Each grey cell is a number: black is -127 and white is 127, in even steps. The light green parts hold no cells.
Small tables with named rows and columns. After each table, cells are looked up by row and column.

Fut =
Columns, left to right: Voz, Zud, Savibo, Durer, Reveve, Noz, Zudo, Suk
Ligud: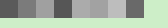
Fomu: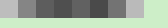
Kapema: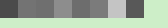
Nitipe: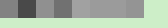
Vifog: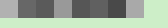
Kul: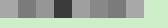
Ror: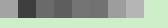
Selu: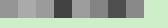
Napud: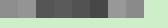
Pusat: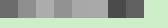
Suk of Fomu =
58
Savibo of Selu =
27
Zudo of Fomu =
-12
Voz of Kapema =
-52
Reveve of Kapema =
-18
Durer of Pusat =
18
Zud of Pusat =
15
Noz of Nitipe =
27
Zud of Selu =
42
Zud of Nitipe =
-54
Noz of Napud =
-56
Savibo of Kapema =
-16
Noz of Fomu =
-53
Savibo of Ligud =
32
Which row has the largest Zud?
Selu

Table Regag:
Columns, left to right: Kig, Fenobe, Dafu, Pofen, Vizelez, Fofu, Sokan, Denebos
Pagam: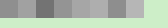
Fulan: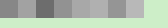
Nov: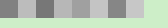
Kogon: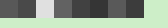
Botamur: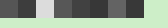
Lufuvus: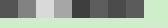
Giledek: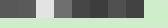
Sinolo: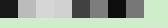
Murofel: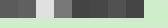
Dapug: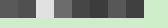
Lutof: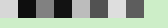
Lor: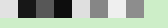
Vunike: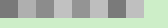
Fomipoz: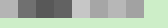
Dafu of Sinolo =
86
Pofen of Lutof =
-109
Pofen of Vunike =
65
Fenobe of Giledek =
-37
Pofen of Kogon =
-29
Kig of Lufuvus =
-43
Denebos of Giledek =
-61
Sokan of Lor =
111
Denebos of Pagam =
54
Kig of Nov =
1
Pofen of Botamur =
-40

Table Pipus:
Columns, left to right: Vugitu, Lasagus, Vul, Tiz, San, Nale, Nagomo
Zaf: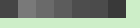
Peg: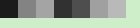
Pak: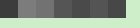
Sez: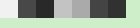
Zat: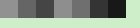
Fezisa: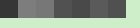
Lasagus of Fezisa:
-2
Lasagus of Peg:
3
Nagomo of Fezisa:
-47
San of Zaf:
-50
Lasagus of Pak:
-3
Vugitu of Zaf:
-58
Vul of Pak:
-13
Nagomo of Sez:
-78
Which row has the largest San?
Sez

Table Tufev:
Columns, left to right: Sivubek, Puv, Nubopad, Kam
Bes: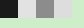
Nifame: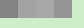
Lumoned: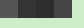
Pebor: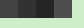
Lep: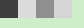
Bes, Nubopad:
12
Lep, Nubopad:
15
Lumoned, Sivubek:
-42
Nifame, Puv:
35
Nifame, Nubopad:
40
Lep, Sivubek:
-65
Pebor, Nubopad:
-90
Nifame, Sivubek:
3
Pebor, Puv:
-77
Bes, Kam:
93
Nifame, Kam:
21
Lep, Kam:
85
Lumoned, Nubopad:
-81
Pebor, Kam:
-49
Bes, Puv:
98
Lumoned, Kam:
-59
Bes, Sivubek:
-101
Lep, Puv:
91
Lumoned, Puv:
-75
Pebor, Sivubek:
-61
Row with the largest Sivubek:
Nifame

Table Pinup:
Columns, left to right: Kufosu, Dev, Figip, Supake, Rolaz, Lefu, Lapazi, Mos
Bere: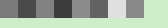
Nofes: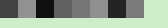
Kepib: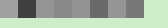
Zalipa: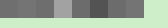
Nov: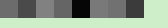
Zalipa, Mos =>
-11
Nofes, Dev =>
17
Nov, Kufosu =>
-19
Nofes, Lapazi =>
-91
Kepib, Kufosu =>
31
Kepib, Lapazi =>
21
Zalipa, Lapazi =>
-19
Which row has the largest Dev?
Nofes

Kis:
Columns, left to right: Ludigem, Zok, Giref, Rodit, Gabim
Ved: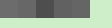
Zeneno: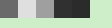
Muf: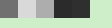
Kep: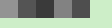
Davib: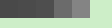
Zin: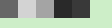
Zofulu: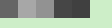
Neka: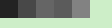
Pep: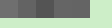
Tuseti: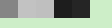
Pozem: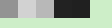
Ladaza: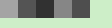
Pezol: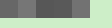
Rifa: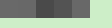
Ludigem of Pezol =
-24
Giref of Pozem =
56
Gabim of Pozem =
-95
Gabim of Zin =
-70
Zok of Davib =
-52
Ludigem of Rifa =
-22
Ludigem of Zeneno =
-21
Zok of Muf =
89
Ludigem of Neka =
-92
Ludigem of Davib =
-54
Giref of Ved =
-49
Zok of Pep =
-28
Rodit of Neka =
-36
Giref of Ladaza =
-78
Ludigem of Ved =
-19
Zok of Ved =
-24
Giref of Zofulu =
18
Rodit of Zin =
-86
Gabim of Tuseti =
-90
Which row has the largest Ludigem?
Ladaza

